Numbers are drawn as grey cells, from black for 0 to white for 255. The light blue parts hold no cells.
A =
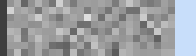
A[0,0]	62
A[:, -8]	[164, 147, 112, 156, 146, 149, 159, 181]
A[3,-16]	156
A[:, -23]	[171, 162, 156, 154, 173, 183, 156, 187]
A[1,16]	162
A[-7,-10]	117
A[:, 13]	[156, 156, 168, 150, 120, 181, 193, 154]
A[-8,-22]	102
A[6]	[62, 156, 156, 158, 139, 170, 156, 111, 105, 99, 141, 163, 117, 193, 159, 148, 110, 159, 172, 157, 135, 160, 130, 157, 156]
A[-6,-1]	167
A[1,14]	147
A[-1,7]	150
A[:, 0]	[62, 62, 62, 62, 62, 62, 62, 62]
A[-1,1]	137
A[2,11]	157
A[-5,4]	144
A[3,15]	146
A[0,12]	159
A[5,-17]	165
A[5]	[62, 162, 183, 120, 158, 189, 160, 153, 165, 130, 191, 135, 171, 181, 149, 164, 156, 149, 156, 120, 156, 141, 97, 161, 157]
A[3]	[62, 156, 154, 156, 144, 146, 174, 159, 145, 156, 156, 111, 113, 150, 156, 146, 128, 156, 169, 156, 103, 192, 145, 188, 173]
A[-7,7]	184
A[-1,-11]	181
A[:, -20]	[177, 120, 204, 146, 163, 189, 170, 170]
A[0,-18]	118
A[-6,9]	155
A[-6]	[62, 140, 156, 152, 173, 204, 164, 141, 118, 155, 167, 157, 222, 168, 112, 171, 156, 112, 162, 151, 203, 129, 149, 132, 167]

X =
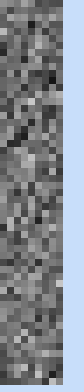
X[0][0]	145
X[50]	[73, 122, 138, 91, 124, 141, 175, 143, 137]
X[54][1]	78
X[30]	[126, 116, 153, 73, 143, 81, 165, 106, 115]
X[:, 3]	[161, 116, 151, 121, 109, 95, 70, 86, 42, 127, 156, 132, 50, 110, 147, 58, 119, 129, 47, 30, 109, 152, 153, 169, 124, 127, 162, 118, 105, 89, 73, 168, 112, 163, 88, 113, 130, 86, 136, 107, 130, 138, 115, 115, 119, 130, 81, 179, 78, 138, 91, 104, 186, 99, 94]
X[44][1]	128
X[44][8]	81
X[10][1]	145
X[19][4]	152
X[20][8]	115
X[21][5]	104
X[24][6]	63
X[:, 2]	[120, 110, 142, 121, 81, 135, 126, 111, 105, 111, 62, 104, 124, 88, 131, 145, 163, 105, 94, 51, 46, 162, 118, 110, 127, 141, 102, 54, 99, 152, 153, 71, 106, 65, 64, 117, 70, 96, 100, 162, 123, 162, 70, 132, 99, 102, 128, 115, 183, 93, 138, 111, 154, 151, 80]
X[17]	[101, 112, 105, 129, 44, 124, 69, 137, 93]
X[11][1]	109
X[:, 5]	[73, 99, 148, 95, 132, 160, 179, 108, 162, 138, 55, 95, 110, 166, 103, 109, 153, 124, 129, 127, 105, 104, 126, 98, 87, 89, 160, 129, 77, 96, 81, 34, 121, 108, 128, 137, 142, 49, 141, 161, 110, 139, 85, 108, 83, 51, 124, 65, 121, 113, 141, 116, 149, 190, 115]
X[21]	[63, 108, 162, 152, 90, 104, 121, 70, 130]
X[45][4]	136
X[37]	[73, 54, 96, 86, 124, 49, 115, 123, 113]
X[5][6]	135
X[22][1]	99
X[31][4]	112
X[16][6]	58
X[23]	[102, 119, 110, 169, 170, 98, 89, 110, 86]
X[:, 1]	[136, 73, 164, 91, 116, 99, 99, 123, 98, 110, 145, 109, 117, 130, 67, 75, 56, 112, 156, 149, 42, 108, 99, 119, 132, 91, 136, 100, 94, 107, 116, 179, 176, 107, 89, 104, 124, 54, 131, 111, 149, 61, 90, 125, 128, 95, 123, 119, 108, 121, 122, 81, 123, 99, 78]
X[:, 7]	[78, 108, 164, 85, 114, 77, 116, 94, 85, 143, 47, 21, 128, 154, 139, 51, 59, 137, 156, 95, 139, 70, 161, 110, 168, 84, 130, 105, 67, 76, 106, 95, 176, 100, 142, 139, 109, 123, 82, 104, 115, 117, 132, 135, 71, 61, 84, 139, 127, 97, 143, 91, 94, 32, 188]
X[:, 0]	[145, 121, 94, 98, 185, 113, 61, 41, 126, 102, 81, 101, 102, 80, 111, 73, 156, 101, 109, 135, 150, 63, 90, 102, 87, 111, 133, 140, 159, 130, 126, 124, 50, 91, 127, 124, 118, 73, 135, 90, 125, 170, 85, 127, 144, 150, 107, 104, 143, 89, 73, 81, 85, 57, 72]
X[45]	[150, 95, 102, 130, 136, 51, 126, 61, 111]

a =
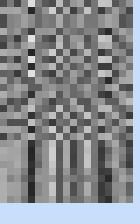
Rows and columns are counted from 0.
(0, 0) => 77
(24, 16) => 135
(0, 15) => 193
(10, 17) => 129
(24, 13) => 123
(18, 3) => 142
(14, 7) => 67
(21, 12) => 187
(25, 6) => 148
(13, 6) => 150
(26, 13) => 120
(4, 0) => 171
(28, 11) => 112
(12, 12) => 157
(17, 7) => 59
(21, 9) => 167
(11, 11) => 92
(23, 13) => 118
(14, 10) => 168
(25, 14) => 74
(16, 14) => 73
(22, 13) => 117
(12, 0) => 103
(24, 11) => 117
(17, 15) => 124
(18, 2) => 166
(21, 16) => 149
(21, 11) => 119
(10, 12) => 81
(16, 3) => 146
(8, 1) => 118
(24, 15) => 63
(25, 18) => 143
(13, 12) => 143
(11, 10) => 148
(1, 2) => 166
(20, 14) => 71
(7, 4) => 37
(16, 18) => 59
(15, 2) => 96

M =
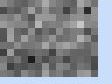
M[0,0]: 139
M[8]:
[120, 97, 117, 84, 28, 101, 77, 99, 107, 72, 99, 105, 97, 77]
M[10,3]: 134
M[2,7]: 151
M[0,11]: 165
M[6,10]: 148
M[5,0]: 84
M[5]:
[84, 163, 109, 159, 123, 107, 122, 147, 109, 115, 125, 175, 142, 91]
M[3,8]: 126
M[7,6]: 105
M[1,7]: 111
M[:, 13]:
[113, 146, 145, 133, 119, 91, 120, 121, 77, 73, 101]
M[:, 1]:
[122, 100, 124, 141, 157, 163, 110, 156, 97, 64, 113]
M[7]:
[64, 156, 82, 86, 102, 110, 105, 68, 128, 117, 101, 99, 99, 121]
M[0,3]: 96
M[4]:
[87, 157, 105, 93, 142, 87, 111, 93, 141, 111, 125, 126, 79, 119]
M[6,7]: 125
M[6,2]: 140
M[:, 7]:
[134, 111, 151, 130, 93, 147, 125, 68, 99, 91, 115]
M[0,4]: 116
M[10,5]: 100
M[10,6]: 158
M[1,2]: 91
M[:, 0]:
[139, 76, 134, 154, 87, 84, 113, 64, 120, 135, 122]
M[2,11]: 145
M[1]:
[76, 100, 91, 116, 159, 109, 146, 111, 115, 66, 106, 139, 43, 146]
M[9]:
[135, 64, 87, 80, 94, 88, 141, 91, 132, 124, 95, 117, 108, 73]

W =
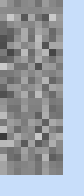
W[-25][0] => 165
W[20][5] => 94
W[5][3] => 170
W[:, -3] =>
[154, 142, 88, 125, 152, 138, 83, 184, 137, 157, 134, 180, 107, 131, 154, 167, 174, 95, 172, 86, 118, 152, 181, 151, 157]
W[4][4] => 120
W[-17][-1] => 144
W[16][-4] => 97
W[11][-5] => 111
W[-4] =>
[127, 111, 121, 161, 129, 149, 152, 115, 134]
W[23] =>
[163, 138, 128, 132, 138, 117, 151, 128, 122]
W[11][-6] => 165
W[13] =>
[80, 96, 142, 171, 119, 187, 131, 107, 144]
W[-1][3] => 135
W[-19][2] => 165
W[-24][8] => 138
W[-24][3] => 138
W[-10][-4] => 128
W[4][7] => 105
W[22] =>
[180, 112, 103, 152, 129, 108, 181, 94, 108]
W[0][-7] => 119
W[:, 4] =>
[141, 135, 168, 134, 120, 112, 149, 108, 120, 152, 135, 111, 143, 119, 132, 128, 130, 160, 143, 136, 162, 129, 129, 138, 136]
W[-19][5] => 182
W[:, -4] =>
[114, 136, 116, 156, 165, 188, 182, 158, 172, 82, 153, 141, 159, 187, 131, 128, 97, 147, 91, 200, 94, 149, 108, 117, 116]
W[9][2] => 115
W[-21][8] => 136
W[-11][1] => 127
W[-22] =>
[110, 137, 149, 139, 134, 156, 125, 148, 150]
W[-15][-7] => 132
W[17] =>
[121, 158, 147, 124, 160, 147, 95, 169, 155]
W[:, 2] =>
[119, 135, 165, 149, 125, 143, 165, 107, 144, 115, 132, 119, 155, 142, 125, 114, 119, 147, 108, 171, 146, 121, 103, 128, 122]

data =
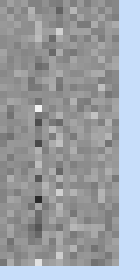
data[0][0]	140
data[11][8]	122
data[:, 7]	[127, 144, 147, 135, 160, 107, 134, 105, 162, 160, 157, 167, 170, 144, 151, 134, 150, 120, 185, 123, 172, 156, 149, 146, 173, 141, 153, 155, 166, 142, 151, 164, 139, 156, 125, 134, 141, 160]
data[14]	[145, 166, 160, 150, 137, 115, 143, 151, 155, 133, 177, 128, 123, 160, 159, 149, 161]
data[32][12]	164
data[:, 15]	[130, 155, 136, 157, 155, 151, 151, 144, 140, 159, 128, 132, 147, 118, 149, 136, 155, 176, 158, 181, 115, 167, 147, 156, 174, 158, 137, 149, 140, 151, 126, 125, 123, 148, 148, 155, 122, 140]
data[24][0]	138
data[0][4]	130
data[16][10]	141
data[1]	[158, 130, 152, 133, 179, 131, 136, 144, 98, 142, 182, 142, 142, 158, 132, 155, 134]
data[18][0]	153
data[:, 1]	[161, 130, 164, 150, 158, 145, 145, 142, 133, 137, 143, 146, 151, 145, 166, 124, 114, 140, 135, 113, 152, 152, 123, 145, 126, 174, 154, 143, 165, 148, 166, 136, 165, 161, 114, 127, 152, 171]
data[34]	[151, 114, 151, 152, 125, 132, 161, 125, 170, 138, 136, 155, 143, 144, 136, 148, 162]
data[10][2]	170
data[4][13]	132
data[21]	[148, 152, 141, 139, 155, 178, 127, 156, 135, 144, 174, 134, 136, 145, 135, 167, 152]
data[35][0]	141
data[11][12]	145
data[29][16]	130
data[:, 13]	[144, 158, 144, 171, 132, 161, 147, 165, 143, 144, 169, 149, 135, 134, 160, 128, 194, 148, 159, 167, 159, 145, 153, 146, 163, 167, 125, 133, 137, 146, 150, 140, 169, 168, 144, 114, 146, 113]
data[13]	[138, 145, 145, 139, 145, 146, 143, 144, 138, 147, 153, 158, 151, 134, 152, 118, 130]
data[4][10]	161
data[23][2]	141
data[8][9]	132
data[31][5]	105
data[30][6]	139
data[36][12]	151
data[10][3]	164
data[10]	[136, 143, 170, 164, 144, 135, 143, 157, 172, 149, 139, 140, 156, 169, 171, 128, 137]
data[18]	[153, 135, 150, 134, 154, 128, 154, 185, 156, 133, 155, 162, 141, 159, 165, 158, 141]
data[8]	[155, 133, 146, 138, 143, 125, 144, 162, 138, 132, 165, 148, 151, 143, 173, 140, 163]
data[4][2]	141
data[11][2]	138
